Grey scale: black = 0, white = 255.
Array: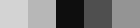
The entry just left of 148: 79
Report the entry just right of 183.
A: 14

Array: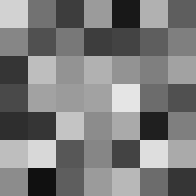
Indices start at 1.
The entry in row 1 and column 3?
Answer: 61
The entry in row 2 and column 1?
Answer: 134
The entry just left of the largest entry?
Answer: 162
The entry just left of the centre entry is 155
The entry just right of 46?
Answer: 53
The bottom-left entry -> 140
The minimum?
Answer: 16
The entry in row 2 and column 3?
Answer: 120
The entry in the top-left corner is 210
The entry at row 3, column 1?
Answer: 53
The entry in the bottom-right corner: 53
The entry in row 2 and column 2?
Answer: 80
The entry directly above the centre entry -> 177
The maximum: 229
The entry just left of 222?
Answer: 67

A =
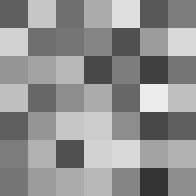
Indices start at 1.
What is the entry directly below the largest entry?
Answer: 72
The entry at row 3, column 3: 184
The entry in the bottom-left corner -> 117
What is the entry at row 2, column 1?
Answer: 210
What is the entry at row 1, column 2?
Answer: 198
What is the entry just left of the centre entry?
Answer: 141
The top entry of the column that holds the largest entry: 88
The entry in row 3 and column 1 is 149
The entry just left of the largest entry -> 103
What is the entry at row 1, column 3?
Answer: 111
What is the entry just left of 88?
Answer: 223
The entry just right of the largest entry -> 191
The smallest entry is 51
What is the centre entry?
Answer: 171
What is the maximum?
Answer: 236

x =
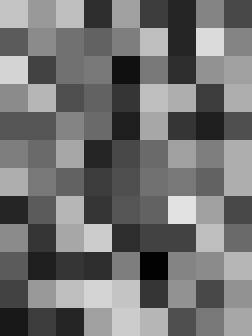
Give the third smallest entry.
24
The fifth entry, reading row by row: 160
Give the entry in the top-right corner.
72
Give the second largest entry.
219
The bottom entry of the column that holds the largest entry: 79
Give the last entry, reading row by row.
167
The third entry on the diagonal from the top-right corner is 45
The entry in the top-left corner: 196
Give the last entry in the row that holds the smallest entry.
182
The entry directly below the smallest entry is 53
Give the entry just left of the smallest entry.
126
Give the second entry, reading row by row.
153
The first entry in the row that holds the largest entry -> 37
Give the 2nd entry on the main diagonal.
139
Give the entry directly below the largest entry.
66
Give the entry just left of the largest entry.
98
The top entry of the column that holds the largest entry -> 37
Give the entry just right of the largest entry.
160
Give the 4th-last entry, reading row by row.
182
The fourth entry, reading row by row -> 45

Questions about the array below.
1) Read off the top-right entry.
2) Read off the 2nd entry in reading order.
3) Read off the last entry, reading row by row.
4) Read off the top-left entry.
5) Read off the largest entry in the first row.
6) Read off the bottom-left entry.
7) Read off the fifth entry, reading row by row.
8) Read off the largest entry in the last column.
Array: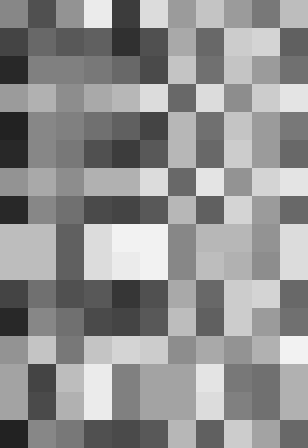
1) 189
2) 80
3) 104
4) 135
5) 235
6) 34
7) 60
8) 242
